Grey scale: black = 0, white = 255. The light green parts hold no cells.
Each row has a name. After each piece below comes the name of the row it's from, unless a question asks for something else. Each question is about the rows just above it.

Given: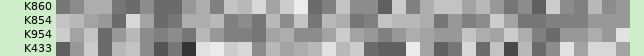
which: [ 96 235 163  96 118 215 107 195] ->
K433
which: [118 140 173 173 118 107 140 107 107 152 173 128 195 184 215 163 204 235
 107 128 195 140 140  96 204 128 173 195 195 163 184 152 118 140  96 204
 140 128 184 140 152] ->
K860
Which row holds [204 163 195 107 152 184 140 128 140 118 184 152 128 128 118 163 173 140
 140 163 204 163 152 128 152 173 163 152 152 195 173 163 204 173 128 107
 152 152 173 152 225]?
K954

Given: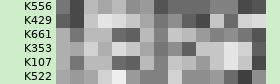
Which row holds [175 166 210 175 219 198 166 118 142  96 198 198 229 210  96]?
K353
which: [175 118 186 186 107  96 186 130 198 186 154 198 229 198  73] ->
K107
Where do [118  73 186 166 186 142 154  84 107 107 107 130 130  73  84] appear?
K556
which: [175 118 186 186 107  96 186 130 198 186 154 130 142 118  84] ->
K661
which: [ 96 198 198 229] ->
K353

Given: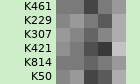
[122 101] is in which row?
K814
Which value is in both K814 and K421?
[122]

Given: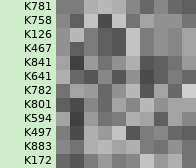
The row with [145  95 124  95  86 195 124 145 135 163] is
K467
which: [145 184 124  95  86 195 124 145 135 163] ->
K126

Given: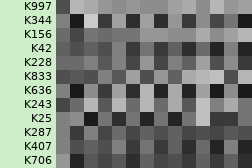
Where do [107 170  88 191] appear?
K243
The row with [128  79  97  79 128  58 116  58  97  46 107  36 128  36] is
K407

